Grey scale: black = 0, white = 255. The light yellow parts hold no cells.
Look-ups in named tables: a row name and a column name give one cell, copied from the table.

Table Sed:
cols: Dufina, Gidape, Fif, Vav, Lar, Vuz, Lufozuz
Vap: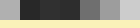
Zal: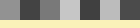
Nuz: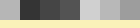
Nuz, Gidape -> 52
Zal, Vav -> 198
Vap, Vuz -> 157
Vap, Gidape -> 40
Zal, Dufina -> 146
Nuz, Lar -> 208
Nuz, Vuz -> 184
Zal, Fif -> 121
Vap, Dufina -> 176
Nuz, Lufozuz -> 157
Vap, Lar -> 111
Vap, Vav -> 45
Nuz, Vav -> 83
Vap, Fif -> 48
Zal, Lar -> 64
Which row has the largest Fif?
Zal

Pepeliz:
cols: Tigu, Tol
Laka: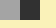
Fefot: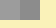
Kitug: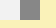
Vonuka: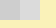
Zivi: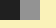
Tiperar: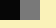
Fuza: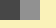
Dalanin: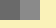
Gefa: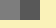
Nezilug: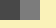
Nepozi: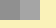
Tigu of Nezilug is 72
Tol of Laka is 49
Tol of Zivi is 147
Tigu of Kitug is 242
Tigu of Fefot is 156
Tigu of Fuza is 71
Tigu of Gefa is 125
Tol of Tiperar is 121
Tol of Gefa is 88
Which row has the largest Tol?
Vonuka

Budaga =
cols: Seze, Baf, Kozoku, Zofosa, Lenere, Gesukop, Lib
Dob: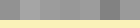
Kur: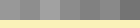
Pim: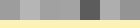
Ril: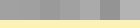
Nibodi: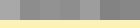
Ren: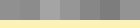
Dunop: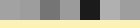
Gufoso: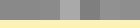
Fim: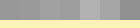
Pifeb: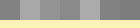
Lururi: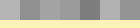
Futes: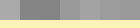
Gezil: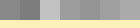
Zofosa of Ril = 161
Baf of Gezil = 125
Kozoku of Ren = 164
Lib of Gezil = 170
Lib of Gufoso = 142
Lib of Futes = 153
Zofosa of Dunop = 155
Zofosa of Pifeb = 138
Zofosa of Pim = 163
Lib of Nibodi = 135
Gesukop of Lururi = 177
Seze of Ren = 144
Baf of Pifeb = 168
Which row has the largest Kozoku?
Gezil

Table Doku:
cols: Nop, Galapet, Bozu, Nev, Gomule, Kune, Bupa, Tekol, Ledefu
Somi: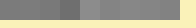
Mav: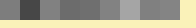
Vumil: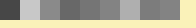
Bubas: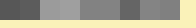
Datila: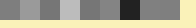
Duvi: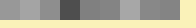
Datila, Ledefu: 127
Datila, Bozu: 118
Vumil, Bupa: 175
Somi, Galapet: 124
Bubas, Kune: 131
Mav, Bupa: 165
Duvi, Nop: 152
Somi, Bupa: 135
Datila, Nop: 126
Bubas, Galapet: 92
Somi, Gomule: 140
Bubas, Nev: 159
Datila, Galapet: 154
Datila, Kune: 132
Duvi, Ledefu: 132
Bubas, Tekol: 132

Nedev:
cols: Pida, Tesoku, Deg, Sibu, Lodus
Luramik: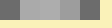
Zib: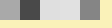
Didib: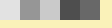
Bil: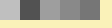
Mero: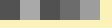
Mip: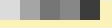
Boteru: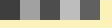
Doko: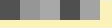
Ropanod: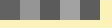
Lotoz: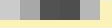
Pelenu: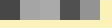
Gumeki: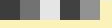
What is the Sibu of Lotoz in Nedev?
78
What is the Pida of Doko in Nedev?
82
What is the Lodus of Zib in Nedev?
133
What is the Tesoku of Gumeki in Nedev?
114
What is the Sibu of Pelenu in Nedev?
80
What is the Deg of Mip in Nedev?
118
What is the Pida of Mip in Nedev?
219
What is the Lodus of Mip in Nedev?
60
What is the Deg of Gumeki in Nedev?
229
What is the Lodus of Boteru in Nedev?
96
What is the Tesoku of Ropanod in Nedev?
149
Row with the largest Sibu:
Zib

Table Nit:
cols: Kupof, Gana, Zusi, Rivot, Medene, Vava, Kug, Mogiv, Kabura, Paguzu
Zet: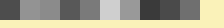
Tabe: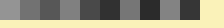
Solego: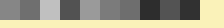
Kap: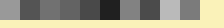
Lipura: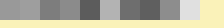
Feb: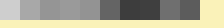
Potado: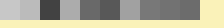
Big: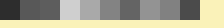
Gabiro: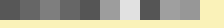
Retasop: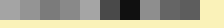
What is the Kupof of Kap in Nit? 153
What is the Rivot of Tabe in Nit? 128
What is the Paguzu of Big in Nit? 75
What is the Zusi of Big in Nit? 93
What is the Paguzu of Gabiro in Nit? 151
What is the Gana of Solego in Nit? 111
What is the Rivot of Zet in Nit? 88
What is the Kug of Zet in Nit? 153
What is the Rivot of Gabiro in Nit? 102
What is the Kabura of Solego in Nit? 83
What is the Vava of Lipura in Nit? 179
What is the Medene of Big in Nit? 169
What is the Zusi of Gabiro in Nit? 126
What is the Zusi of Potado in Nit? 66
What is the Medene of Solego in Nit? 154
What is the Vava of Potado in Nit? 88
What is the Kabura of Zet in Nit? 74
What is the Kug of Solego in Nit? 110

